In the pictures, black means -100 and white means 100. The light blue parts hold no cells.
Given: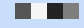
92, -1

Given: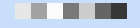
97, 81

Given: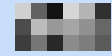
68, 63

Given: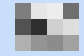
86, 80

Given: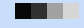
68, 26

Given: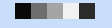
89, 29

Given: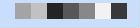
90, 51

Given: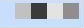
78, 51
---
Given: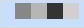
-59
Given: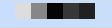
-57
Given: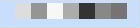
7
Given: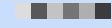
37
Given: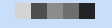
-14
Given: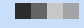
56
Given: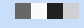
-75
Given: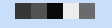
86
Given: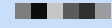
-62
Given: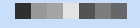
-3
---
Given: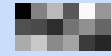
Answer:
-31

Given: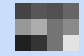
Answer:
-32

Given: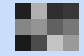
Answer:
38

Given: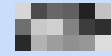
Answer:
-25

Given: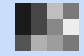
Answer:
-45

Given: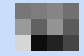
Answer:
-2
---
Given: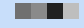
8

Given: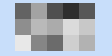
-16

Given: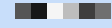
48

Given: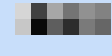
-65

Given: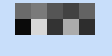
-60

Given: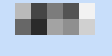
28
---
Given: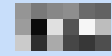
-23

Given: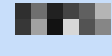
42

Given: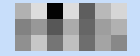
68

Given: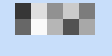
-3

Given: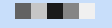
88

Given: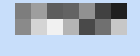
-76

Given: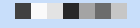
55

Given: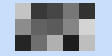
-61

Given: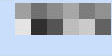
14
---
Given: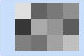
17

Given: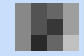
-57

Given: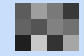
1

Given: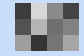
-13

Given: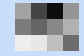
7

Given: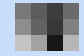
-57
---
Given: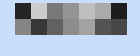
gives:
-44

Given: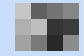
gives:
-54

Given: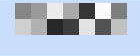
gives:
51

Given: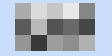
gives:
-45

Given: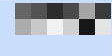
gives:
79

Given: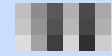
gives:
38

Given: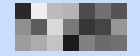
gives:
18
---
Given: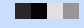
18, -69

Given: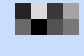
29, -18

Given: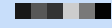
-98, -81

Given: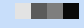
-93, 78

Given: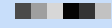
52, -42

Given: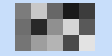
-53, -8

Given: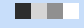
100, -65

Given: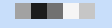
55, 27

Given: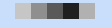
39, 55

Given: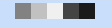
-80, 2
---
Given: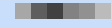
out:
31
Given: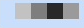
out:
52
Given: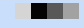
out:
67
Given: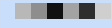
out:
44
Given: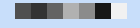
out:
-38
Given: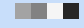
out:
28
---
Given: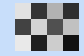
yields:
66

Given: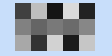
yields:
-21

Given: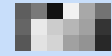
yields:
83

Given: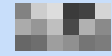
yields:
18

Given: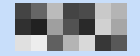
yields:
-74

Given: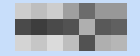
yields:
-52

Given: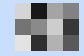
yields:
8

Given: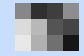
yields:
44

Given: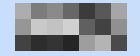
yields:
58

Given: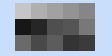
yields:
-70
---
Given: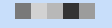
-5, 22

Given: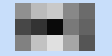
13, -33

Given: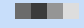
-16, 73

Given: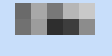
-17, 10

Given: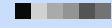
-93, -10

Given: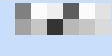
0, 71

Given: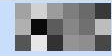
27, -44

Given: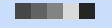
-44, -71

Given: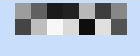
23, -36
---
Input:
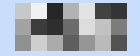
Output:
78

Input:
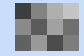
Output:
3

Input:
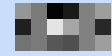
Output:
-80

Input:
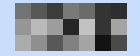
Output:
-16

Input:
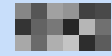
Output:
16

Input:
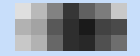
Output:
-25
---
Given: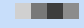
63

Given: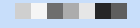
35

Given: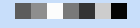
-5

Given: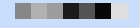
-79

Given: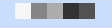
4

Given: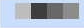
48

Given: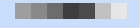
-52

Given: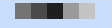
-43

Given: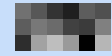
49

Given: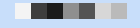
12
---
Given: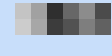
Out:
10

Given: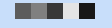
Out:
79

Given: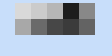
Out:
-77

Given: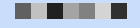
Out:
66

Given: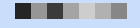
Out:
39

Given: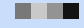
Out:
15

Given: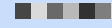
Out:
-61

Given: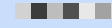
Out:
82

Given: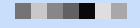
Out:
74
